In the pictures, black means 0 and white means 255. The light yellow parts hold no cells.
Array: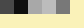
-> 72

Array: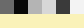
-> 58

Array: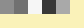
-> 113

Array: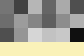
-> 65

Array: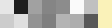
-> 88

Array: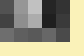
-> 37

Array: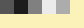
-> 85

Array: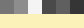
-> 74
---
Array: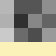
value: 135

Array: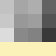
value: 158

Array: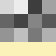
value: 133

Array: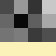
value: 95

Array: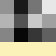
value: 201

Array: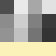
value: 128

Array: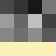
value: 191

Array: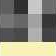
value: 161
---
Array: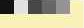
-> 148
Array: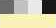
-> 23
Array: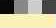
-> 68
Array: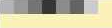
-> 203
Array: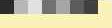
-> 65
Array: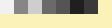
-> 57
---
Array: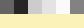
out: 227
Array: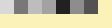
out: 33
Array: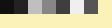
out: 62
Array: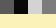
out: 8
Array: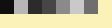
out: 138
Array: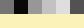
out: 194
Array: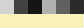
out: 176
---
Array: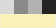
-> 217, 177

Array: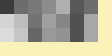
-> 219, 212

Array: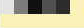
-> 228, 124

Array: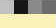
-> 193, 138

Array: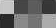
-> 198, 171

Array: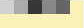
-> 209, 171

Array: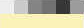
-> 238, 202

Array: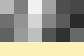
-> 241, 212

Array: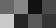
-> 202, 134
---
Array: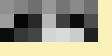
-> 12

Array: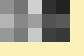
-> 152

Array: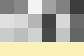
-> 203

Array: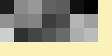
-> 206

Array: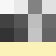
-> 51

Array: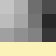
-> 160
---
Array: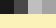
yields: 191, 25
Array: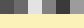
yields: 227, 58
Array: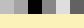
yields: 222, 2
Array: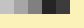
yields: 195, 37
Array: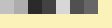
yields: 215, 42
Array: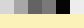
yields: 237, 5
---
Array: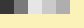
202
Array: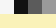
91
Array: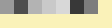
56
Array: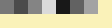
98
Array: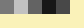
23
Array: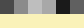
26
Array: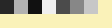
135
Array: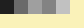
131
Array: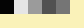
81
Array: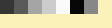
7
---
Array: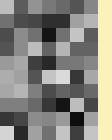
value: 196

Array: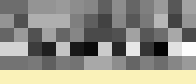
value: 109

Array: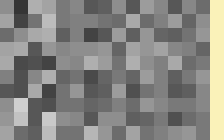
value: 142

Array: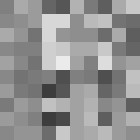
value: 186

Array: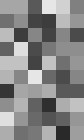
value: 180

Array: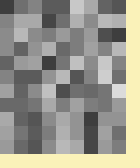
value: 70
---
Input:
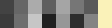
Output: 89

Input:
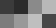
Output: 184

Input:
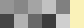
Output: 128

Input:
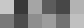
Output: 179

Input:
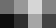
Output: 132

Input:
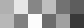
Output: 93

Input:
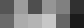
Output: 48

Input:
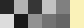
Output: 128

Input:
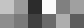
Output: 160
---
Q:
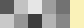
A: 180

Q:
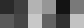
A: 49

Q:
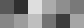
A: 60

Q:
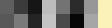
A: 7

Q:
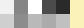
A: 171

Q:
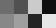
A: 36

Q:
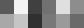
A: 154
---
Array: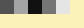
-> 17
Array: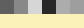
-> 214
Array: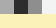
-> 142
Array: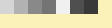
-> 137
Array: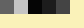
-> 5
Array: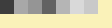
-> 149
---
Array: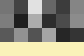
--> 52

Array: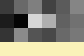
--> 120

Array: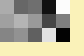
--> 3

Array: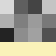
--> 81

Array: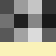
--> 94

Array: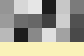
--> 73

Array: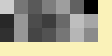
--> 138
